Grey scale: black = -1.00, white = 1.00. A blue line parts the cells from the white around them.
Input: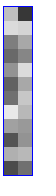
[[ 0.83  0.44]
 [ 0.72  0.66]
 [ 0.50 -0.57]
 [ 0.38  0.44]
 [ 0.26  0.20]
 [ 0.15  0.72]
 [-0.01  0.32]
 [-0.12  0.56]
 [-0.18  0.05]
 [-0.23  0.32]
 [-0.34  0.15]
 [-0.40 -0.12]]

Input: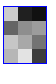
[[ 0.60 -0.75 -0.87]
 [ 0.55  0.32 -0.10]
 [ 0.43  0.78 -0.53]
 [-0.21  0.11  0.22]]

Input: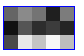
[[-0.21  0.08 -0.09 -0.76 -0.03]
 [-0.43  0.83  0.54  0.94  0.48]
 [-0.87 -0.33 -0.65 -0.53 -0.71]]

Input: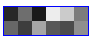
[[-0.19 -0.52  0.30 -0.31 -0.41  0.12]
 [-0.69 -0.14 -0.80  0.86  0.59 -0.03]]

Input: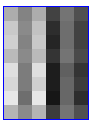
[[ 0.81 -0.14  0.81 -0.83 -0.19 -0.65]
 [ 0.75 -0.03  0.75 -0.77 -0.25 -0.59]
 [ 0.69 -0.03  0.63 -0.77 -0.19 -0.53]
 [ 0.63  0.03  0.58 -0.71 -0.14 -0.48]
 [ 0.58  0.08  0.52 -0.65 -0.14 -0.48]
 [ 0.46  0.08  0.46 -0.59 -0.09 -0.42]
 [ 0.41  0.08  0.41 -0.53 -0.09 -0.37]
 [ 0.36  0.03  0.36 -0.48 -0.09 -0.37]]

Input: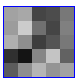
[[ 0.37  0.11 -0.51 -0.34 -0.06]
 [ 0.27  0.32 -0.46 -0.40 -0.06]
 [ 0.22  0.60 -0.12 -0.46  0.00]
 [-0.28  0.11  0.42  0.16  0.27]
 [-0.62 -0.84  0.05  0.54 -0.23]]

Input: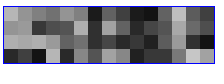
[[ 0.43  0.16  0.00 -0.11  0.16  0.00 -0.79 -0.23 -0.50 -0.79 -0.85 -0.23
   0.49 -0.28 -0.50]
 [ 0.37  0.32  0.37  0.21 -0.23 -0.11 -0.62 -0.45 -0.68 -0.56 -0.74 -0.28
   0.21 -0.62 -0.85]
 [ 0.16  0.21 -0.56 -0.39 -0.34  0.37 -0.62  0.27 -0.23 -0.68 -0.45 -0.34
   0.32 -0.17 -0.39]
 [-0.68 -0.50 -0.85  0.43 -0.68  0.06 -0.34  0.27  0.06 -0.74 -0.56 -0.56
  -0.05  0.55  0.27]]

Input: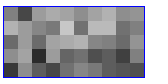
[[ 0.40  0.22  0.05 -0.05  0.56 -0.11  0.46  0.46 -0.11  0.00]
 [ 0.11  0.28 -0.66  0.22 -0.21 -0.11 -0.38 -0.27 -0.50  0.00]
 [ 0.00 -0.44  0.22  0.34  0.28  0.11  0.28  0.40  0.11  0.16]
 [-0.16  0.22 -0.16  0.28  0.34  0.40  0.05  0.00 -0.16  0.16]
 [-0.56  0.11 -0.27 -0.44 -0.11  0.05 -0.05 -0.27 -0.33 -0.38]]

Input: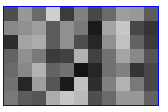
[[ 0.07  0.13  0.24 -0.28  0.13 -0.05 -0.80  0.29  0.56 -0.44 -0.59]
 [-0.05 -0.28 -0.33  0.35  0.56  0.46 -0.39 -0.17  0.19  0.19 -0.22]
 [-0.11 -0.70  0.24 -0.33 -0.80  0.51 -0.64  0.01  0.40 -0.05 -0.44]
 [-0.17  0.07  0.40 -0.22 -0.11 -0.85 -0.70 -0.11  0.01 -0.59 -0.44]
 [-0.22  0.13 -0.05 -0.54 -0.49  0.40 -0.49 -0.11  0.29  0.07 -0.33]
 [-0.39  0.19 -0.17  0.62 -0.54  0.01 -0.44 -0.17  0.24  0.19 -0.28]
 [-0.64  0.29  0.35 -0.28  0.13 -0.39 -0.70  0.13  0.51 -0.22 -0.54]]
